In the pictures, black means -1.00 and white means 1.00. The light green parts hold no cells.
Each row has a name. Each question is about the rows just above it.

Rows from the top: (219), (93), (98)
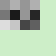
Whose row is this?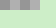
(219)
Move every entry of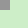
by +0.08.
[0.26]
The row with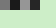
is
(93)
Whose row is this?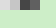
(98)

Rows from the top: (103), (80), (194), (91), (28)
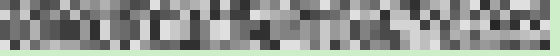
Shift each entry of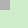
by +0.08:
[0.47]
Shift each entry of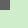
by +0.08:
[-0.17]
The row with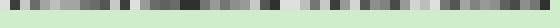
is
(28)
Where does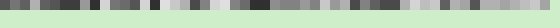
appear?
(91)
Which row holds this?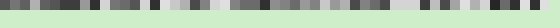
(194)
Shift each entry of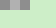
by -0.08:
[0.03 0.31 0.03]

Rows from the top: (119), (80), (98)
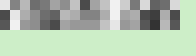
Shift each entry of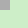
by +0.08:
[0.44]
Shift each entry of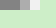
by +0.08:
[0.11 0.11 0.44 0.97]
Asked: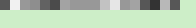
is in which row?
(98)

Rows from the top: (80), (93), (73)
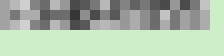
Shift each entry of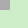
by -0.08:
[0.27]
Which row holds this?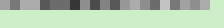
(93)

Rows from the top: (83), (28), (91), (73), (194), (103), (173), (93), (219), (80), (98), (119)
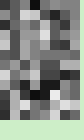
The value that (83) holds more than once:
[0.02]
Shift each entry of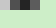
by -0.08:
[ 0.48 -0.45 -0.80 -0.36]

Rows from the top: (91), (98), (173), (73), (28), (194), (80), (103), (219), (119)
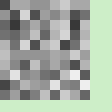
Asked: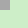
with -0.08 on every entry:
[0.24]
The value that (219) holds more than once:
[-0.01]
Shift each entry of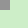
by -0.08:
[0.08]
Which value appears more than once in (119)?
[-0.20]
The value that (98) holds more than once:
[-0.38]

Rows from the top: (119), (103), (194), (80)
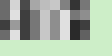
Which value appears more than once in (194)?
[-0.51]
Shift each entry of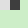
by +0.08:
[ 0.84 -0.43]
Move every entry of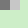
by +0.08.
[0.01 0.64]
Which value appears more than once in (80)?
[0.76]
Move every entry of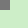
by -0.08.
[-0.15]
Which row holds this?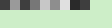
(194)

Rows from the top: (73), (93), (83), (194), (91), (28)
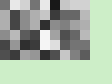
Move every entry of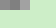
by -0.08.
[ 0.02 -0.08  0.19]
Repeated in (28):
[-0.38]
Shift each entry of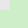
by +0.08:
[0.90]
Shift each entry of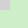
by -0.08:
[0.57]

